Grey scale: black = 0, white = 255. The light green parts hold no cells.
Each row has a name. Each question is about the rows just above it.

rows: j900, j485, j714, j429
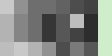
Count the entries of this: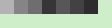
7
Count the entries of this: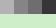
4

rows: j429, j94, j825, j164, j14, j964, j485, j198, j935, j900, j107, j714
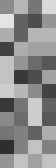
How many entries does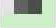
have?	3
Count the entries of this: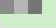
3
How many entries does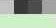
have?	4

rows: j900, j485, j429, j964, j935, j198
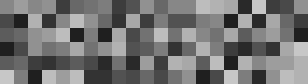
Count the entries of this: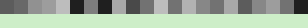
22
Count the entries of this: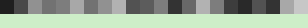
22
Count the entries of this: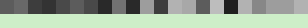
22
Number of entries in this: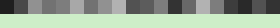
20
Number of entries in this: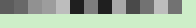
13
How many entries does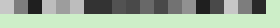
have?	19
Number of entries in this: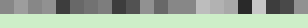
22

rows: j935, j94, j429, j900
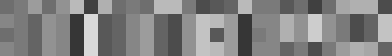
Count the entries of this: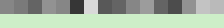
16
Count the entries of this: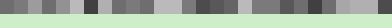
28
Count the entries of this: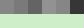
6

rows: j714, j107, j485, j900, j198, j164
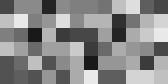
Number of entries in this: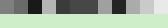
12
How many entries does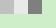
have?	3
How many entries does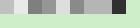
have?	9
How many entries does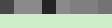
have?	8
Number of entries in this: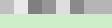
8
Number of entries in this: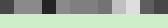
12

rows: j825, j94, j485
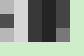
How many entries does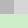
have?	2
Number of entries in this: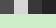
4
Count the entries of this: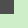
1
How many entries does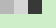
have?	3
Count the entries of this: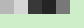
5
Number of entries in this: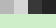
4

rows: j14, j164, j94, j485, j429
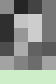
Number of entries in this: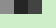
3
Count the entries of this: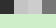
4
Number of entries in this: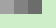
3
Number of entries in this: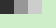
3
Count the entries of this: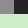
2
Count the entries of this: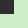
1

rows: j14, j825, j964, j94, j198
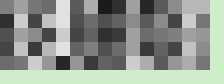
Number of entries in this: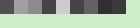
9
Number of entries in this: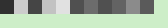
11
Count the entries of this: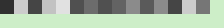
15

